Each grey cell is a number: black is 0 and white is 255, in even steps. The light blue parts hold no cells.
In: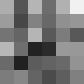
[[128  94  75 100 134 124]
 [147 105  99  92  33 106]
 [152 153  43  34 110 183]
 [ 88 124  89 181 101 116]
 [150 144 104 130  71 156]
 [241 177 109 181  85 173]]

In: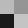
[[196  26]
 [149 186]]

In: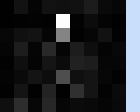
[[  9   5   9  11   6  39   7  45  15]
 [ 10   3  20  48   2  35   2  20   2]
 [  2   7  20  16  78  13  20  10   4]
 [  6   6  29  33  11  21   4  15   2]
 [  8   4  14  29   5  41   5  29   5]
 [  2  18   6   2 132   5  19  16   7]
 [  1   4  12   3 254   2   3   2   1]
 [  6  10  28  17  16  18   4  18   1]]

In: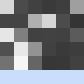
[[ 65  56  55 101 246 114]
 [ 61  58  65 147 232  80]
 [ 91  65  66  65 127 230]
 [ 52  76 214 175  68  68]
 [159  62  58  65  75 215]]

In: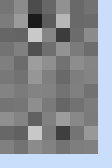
[[128 126 115 130 139 115 128]
 [152 116  63 123 200  97 103]
 [123 136 156 129  97 132 143]
 [124 114 102 122 142 118 116]
 [114 128 115 130 131 123 131]
 [132 126 105 127 150 114 120]
 [133 141 114 143 157 108 127]
 [109 123 146 111  80 128 115]
 [139 108  60 134 201 100 102]
 [107 105 183  92  27 155 124]
 [114 105 145 103  76 139 117]]

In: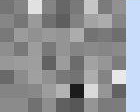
[[124 123 149  87  96 142 113 139 139]
 [ 98 150 217  28 179 157 136 132 132]
 [232 132 173 115 120 145 160 140 105]
 [124 150 162 108 156  98 158 156 152]
 [138 134 138 133 148 121 157 121 142]
 [110 121 115 172 148 153 145 155 121]
 [133 172 163 130  94 112 154 118 134]
 [145 123 197 121 103 132 225 132 117]]
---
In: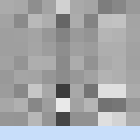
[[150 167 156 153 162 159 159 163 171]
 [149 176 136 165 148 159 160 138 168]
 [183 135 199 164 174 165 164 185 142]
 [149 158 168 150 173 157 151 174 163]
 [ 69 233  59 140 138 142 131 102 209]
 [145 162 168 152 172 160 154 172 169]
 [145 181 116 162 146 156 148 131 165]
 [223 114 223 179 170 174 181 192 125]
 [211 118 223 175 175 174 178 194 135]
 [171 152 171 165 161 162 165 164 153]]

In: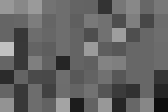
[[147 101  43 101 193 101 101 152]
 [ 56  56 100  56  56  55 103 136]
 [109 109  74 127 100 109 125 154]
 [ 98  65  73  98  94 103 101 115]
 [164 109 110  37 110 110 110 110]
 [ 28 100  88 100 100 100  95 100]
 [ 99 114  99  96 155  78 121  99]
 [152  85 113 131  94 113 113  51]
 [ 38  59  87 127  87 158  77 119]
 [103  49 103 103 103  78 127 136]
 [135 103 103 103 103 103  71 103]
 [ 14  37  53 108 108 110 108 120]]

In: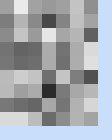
[[218 120 185 186 118 115 139 125 159]
 [218 109 159 205 106 100 196 180 234]
 [188 102 171 195 110 105 154 137 162]
 [107 167  43 111 171 172 230  72 153]
 [140 117 122 196 112 115 166 132 160]
 [179 178 168 126 173 172 181 192 195]
 [163 214 183  81 223 218  96 163 143]]

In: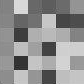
[[141 152 142 147 133 130]
 [197  51 190  61 101 216]
 [149 196 160 175 113 104]
 [ 70 173  67 185 198  93]
 [190 211 207 173  70 107]
 [196 153 206 131  77 148]]

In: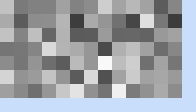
[[159 212 140 117 194 170 193]
 [137 147 118 119 132  92 122]
 [111 155 148 133 191 141 129]
 [150 195 110 217 102 142 129]
 [199 148  92 180 179 181 161]
 [227  91 186 171  91  61 130]
 [145 217 150 150  92 170 140]
 [116  81 249  75 155 149 206]
 [240 162 189 176 102 113 163]
 [123 203 206 191 103  70 184]
 [145 162 112 161  99 223 162]
 [170 167 163 109 153 120  92]
 [140 154 118 135 162  60 134]]

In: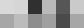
[[167 217]
 [188 214]
 [142  48]
 [160 185]
 [ 74  86]
 [167 202]]

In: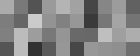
[[ 85 128 125 171]
 [188 188 102 121]
 [ 50 157 203  83]
 [ 90 120 147 154]
 [151 149 129 180]
 [ 71 105 151 162]
 [151 104  58  70]
 [146 191 119 134]
 [143 159 165 156]
 [111 173 116  97]]

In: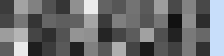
[[ 94 157  70  60]
 [233 181 119 163]
 [ 30  69  52 129]
 [ 60  47 102  81]
 [ 89  83  94  53]
 [ 33 148  97 144]
 [128 144 165 236]
 [ 88  36  59  99]
 [174  69 127  86]
 [ 68  92 112 115]
 [ 26 161  85  90]
 [ 87  80 118 158]
 [ 65  34  17  73]
 [123 121 141 131]
 [ 49 104  44  72]]

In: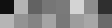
[[181  16]
 [147 180]
 [132  98]
 [164 118]
 [120 122]
 [157 212]
 [167 141]
 [106  47]]
